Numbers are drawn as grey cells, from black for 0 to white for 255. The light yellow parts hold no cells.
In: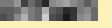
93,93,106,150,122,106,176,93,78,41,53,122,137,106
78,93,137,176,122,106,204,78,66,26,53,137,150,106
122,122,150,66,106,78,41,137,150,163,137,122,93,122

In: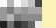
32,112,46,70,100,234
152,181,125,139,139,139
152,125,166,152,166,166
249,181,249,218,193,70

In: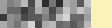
157,105,105,58,90,171,143,74,129,197,157,197,171
171,143,117,157,212,74,171,185,105,117,90,117,185
58,143,129,74,90,90,129,90,185,212,105,105,157
157,129,143,185,74,185,44,117,44,171,157,90,197

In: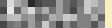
71,232,99,173,217,129,173,114,158,114,71,129,201,144,158
71,114,129,99,158,114,201,129,71,144,99,129,129,87,144
99,217,173,144,41,71,87,87,158,114,87,114,201,189,158
144,189,189,144,158,99,114,173,158,201,189,129,129,173,99

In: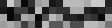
170,9,35,170,157,9,77,186,157,35,35,23,63,49,9,170
23,9,63,63,23,186,23,63,49,49,170,170,35,23,35,49
35,202,130,9,49,157,170,23,35,186,186,186,170,202,202,35
157,170,145,63,118,23,186,89,89,157,77,77,186,186,170,118

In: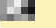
140,112,154,168,112
154,224,196,59,19
154,184,239,154,47

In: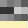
147,135,107,92
147,119,135,92
51,51,203,187

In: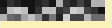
20,51,36,20,20,36,51,20,177,51,36,67,36,177,177
177,107,95,162,191,147,51,119,36,207,67,67,177,107,107
36,191,207,191,20,51,191,191,51,67,207,191,67,51,20
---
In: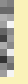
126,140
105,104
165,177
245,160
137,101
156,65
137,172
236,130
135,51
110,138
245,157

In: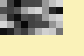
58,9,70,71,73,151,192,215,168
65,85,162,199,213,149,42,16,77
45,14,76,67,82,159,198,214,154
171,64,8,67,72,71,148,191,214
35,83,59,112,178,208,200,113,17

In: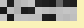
30,178,187,196,36,31,27,104,37,32,192
189,175,28,35,197,191,186,192,197,194,25
25,191,193,191,190,31,29,190,185,191,197

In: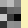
188,136,169
103,107,56
58,6,202
144,140,51

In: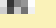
52,130,149,253,228
78,201,114,240,205

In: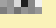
148,217,31,137,241,161
151,114,147,135,151,125
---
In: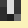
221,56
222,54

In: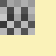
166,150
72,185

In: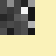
141,67
56,68

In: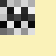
197,167
21,244

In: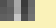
101,168
95,165

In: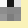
23,226
135,136

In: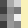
170,211
140,120
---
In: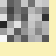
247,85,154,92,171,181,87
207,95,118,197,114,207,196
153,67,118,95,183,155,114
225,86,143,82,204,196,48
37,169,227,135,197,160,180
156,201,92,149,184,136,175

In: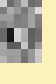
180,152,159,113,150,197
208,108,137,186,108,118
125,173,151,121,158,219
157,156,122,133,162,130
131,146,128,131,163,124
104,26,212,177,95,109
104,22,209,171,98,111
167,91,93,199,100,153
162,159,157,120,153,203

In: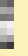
83,57
116,99
169,162
118,123
231,240
205,224
172,160

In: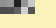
76,78,97,207,83
145,151,32,147,200

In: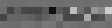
112,109,108,117,115,110,121,118,101,116,113,109,106,116,116,111
112,109,111,110,112,111,112,112,108,113,111,112,109,113,112,114
108,68,94,71,70,68,87,16,90,77,189,112,88,151,134,205
69,102,101,102,96,85,96,107,121,71,70,75,170,70,80,120

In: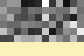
70,73,191,168,165,186,67,186,143,114,185,101
128,152,151,24,28,42,253,54,171,15,79,123
159,117,118,76,115,107,137,130,114,111,177,111
132,171,84,74,94,53,218,79,122,71,30,125
117,105,105,134,125,118,99,152,56,169,227,128
194,132,63,106,44,52,201,23,87,143,129,236

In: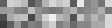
59,96,152,98,130,120,180,206,127,146,107,136,134,167,170,216
96,208,202,186,85,114,179,213,197,208,92,234,133,149,116,217
154,159,131,123,190,144,130,119,127,160,180,129,137,145,174,120
79,169,188,193,71,151,210,239,184,167,81,201,149,182,154,217

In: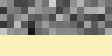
195,149,138,144,24,102,118,158,134,137,134,119,90,85,101,166
152,133,68,71,89,151,114,207,88,73,144,179,119,104,141,114
56,127,117,81,166,149,133,133,69,105,162,116,171,172,184,95
148,92,140,161,98,89,114,75,180,138,57,108,81,70,53,126
55,86,186,87,51,119,155,118,111,115,105,73,161,91,142,89

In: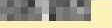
140,94,115,106,123,116,222,56,127,114,125,128,102
131,92,129,108,60,167,178,103,93,87,155,75,122
119,121,112,85,116,135,177,89,129,115,131,163,132
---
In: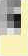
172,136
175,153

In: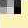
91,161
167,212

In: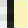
221,29
239,33

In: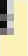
20,210
14,214

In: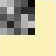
195,174
120,206

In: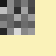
25,140
192,142
